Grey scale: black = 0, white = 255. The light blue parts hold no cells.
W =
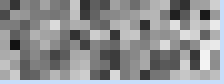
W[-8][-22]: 121
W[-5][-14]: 109
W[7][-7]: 117
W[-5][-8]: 114
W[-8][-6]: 189
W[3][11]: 52
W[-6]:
[125, 124, 93, 130, 173, 218, 145, 174, 170, 110, 99, 178, 189, 150, 45, 183, 162, 223, 123, 199, 186, 233]
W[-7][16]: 120
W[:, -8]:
[143, 180, 45, 114, 129, 166, 168, 54]
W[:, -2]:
[161, 25, 186, 97, 225, 242, 243, 171]
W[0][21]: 207
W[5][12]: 124
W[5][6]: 92
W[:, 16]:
[189, 120, 162, 144, 218, 108, 89, 118]
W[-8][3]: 121
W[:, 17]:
[75, 32, 223, 155, 146, 88, 85, 185]
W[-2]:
[194, 156, 89, 127, 121, 90, 123, 176, 185, 125, 114, 60, 123, 144, 168, 75, 89, 85, 210, 66, 243, 141]
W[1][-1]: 153
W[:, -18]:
[163, 124, 173, 163, 177, 114, 121, 139]
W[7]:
[168, 203, 93, 99, 139, 182, 149, 194, 205, 97, 63, 216, 122, 148, 54, 117, 118, 185, 198, 184, 171, 190]
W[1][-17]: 118
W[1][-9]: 158
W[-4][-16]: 105
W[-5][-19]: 177
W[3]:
[168, 93, 121, 177, 163, 160, 115, 49, 109, 205, 184, 52, 193, 198, 114, 150, 144, 155, 222, 210, 97, 175]
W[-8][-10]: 139
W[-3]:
[171, 177, 106, 137, 114, 68, 92, 169, 172, 128, 69, 60, 124, 136, 166, 85, 108, 88, 171, 54, 242, 144]

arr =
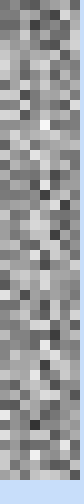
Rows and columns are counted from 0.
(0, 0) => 115
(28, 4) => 217
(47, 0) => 161
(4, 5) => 82
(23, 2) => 143
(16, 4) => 214
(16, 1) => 180
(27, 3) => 178
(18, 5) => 103
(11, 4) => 194
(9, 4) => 167
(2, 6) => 101
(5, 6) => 92
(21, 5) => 117
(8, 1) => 164
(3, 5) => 111
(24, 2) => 111
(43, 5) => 89
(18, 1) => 170
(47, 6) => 174
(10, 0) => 126
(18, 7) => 158
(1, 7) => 165
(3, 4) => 170
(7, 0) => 196
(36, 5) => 194
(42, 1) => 146
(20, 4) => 183
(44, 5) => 152
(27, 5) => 167
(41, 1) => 147
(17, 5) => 75
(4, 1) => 153
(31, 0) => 138
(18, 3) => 84
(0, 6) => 177
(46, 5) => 90
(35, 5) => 223

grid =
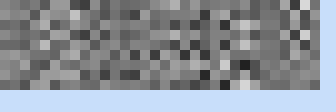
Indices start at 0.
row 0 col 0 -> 134
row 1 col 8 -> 128
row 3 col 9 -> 135
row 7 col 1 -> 127
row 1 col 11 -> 113
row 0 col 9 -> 140
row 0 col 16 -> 151
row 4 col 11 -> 138
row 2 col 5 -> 88
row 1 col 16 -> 118
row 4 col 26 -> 121
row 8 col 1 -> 113
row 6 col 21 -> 120
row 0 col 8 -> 62
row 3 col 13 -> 102
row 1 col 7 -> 193
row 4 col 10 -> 127
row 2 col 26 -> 121
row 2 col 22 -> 50
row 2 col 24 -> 195
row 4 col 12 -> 104
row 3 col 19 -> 147
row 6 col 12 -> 122
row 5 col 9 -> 140
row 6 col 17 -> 158
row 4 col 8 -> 140
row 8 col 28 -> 107
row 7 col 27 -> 128
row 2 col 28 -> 92
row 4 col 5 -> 103
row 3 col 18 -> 130
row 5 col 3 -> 115
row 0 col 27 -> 96
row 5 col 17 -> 137
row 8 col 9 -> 105

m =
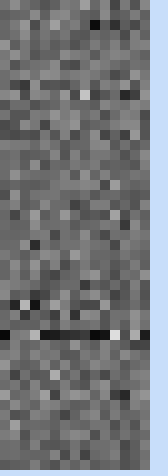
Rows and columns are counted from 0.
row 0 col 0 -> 114
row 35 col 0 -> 122
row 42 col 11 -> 80
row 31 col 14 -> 118
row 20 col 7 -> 66
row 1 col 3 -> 137
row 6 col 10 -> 122
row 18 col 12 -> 107
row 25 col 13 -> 105
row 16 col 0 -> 108
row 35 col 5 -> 119
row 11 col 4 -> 118
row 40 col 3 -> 100
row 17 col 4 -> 106
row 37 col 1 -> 67
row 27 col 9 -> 146
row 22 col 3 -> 139
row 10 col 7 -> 103
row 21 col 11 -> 162
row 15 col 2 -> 90
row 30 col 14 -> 88
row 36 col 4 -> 133
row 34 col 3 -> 104
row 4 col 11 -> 126
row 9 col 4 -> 128
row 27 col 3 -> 128
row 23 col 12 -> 107
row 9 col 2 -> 76
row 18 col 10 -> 74
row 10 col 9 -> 92
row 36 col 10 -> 121
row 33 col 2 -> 127
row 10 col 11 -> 119
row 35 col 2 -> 102
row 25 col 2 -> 93
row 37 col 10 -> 73
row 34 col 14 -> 69
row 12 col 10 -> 105

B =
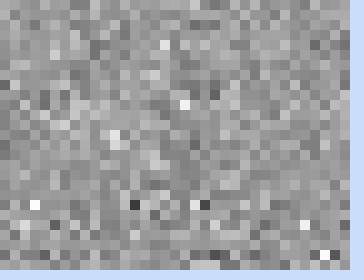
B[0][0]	171
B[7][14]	185
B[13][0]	148
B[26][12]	170
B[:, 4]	[177, 150, 161, 151, 153, 156, 156, 145, 156, 116, 113, 200, 151, 132, 168, 153, 150, 142, 151, 158, 147, 147, 168, 151, 164, 98, 158]
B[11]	[131, 160, 135, 170, 200, 144, 156, 197, 166, 188, 176, 163, 164, 162, 171, 158, 119, 137, 148, 160, 166, 146, 168, 145, 166, 179, 143, 125, 192, 157, 157, 160, 183, 156, 177]
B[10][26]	146
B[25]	[115, 176, 128, 128, 98, 181, 122, 148, 126, 186, 124, 136, 177, 164, 169, 146, 151, 135, 174, 111, 128, 81, 102, 182, 135, 106, 129, 142, 161, 158, 154, 106, 251, 87, 164]
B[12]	[130, 150, 166, 137, 151, 190, 206, 146, 171, 145, 161, 165, 165, 156, 184, 172, 174, 136, 142, 141, 151, 146, 172, 172, 132, 153, 174, 165, 166, 141, 140, 155, 137, 156, 171]
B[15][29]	137
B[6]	[136, 178, 185, 161, 156, 150, 147, 135, 136, 163, 135, 147, 160, 154, 145, 140, 168, 153, 123, 127, 149, 160, 164, 165, 139, 128, 163, 142, 134, 165, 143, 157, 179, 157, 152]
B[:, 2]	[151, 158, 147, 159, 142, 149, 185, 147, 151, 130, 191, 135, 166, 130, 151, 149, 145, 182, 149, 144, 135, 158, 217, 187, 166, 128, 175]
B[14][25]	173
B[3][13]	158
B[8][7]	148
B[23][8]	179
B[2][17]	178
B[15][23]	156
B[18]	[139, 162, 149, 146, 151, 183, 131, 156, 156, 168, 136, 167, 137, 177, 132, 115, 128, 145, 142, 125, 162, 151, 188, 182, 141, 148, 161, 150, 161, 175, 152, 167, 167, 130, 182]
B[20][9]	165
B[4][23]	130
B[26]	[166, 157, 175, 159, 158, 130, 156, 135, 169, 180, 156, 147, 170, 154, 144, 136, 151, 157, 129, 191, 195, 194, 120, 119, 172, 156, 138, 142, 116, 181, 159, 190, 145, 183, 150]
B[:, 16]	[170, 140, 168, 157, 225, 178, 168, 168, 176, 143, 128, 119, 174, 134, 126, 132, 187, 157, 128, 200, 140, 174, 121, 153, 134, 151, 151]
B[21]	[174, 162, 158, 152, 147, 160, 175, 129, 126, 178, 138, 138, 159, 156, 177, 107, 174, 153, 131, 165, 159, 164, 170, 126, 141, 151, 143, 142, 154, 136, 155, 144, 155, 162, 173]
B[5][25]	159
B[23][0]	166
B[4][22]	168
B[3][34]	128
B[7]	[166, 160, 147, 152, 145, 143, 165, 117, 128, 160, 152, 136, 182, 156, 185, 203, 168, 143, 142, 153, 162, 139, 154, 141, 163, 125, 183, 154, 159, 141, 137, 134, 157, 160, 130]
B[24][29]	161
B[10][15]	124
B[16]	[156, 163, 145, 161, 150, 153, 153, 139, 141, 153, 179, 169, 145, 162, 164, 201, 187, 145, 129, 134, 157, 151, 127, 139, 181, 154, 149, 154, 143, 147, 152, 159, 153, 159, 149]
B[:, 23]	[180, 143, 176, 171, 130, 172, 165, 141, 193, 178, 193, 145, 172, 161, 132, 156, 139, 183, 182, 137, 154, 126, 134, 189, 154, 182, 119]
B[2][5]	178

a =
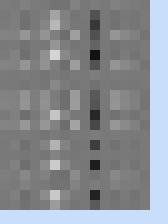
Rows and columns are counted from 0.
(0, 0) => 124
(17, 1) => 124
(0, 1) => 122
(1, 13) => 118
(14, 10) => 120
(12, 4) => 150
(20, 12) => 120
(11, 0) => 122
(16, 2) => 111
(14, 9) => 62
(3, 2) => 149
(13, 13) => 121
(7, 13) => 121
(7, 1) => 121
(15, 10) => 121
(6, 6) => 110
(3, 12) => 136
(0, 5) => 115
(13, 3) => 121
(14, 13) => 117
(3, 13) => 128
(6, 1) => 130
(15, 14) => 121
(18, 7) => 130
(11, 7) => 120
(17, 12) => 128
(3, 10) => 121
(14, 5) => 178
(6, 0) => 131
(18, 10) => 121
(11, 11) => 114
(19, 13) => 116
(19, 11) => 114
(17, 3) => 124
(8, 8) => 121
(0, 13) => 123
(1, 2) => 114
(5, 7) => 122
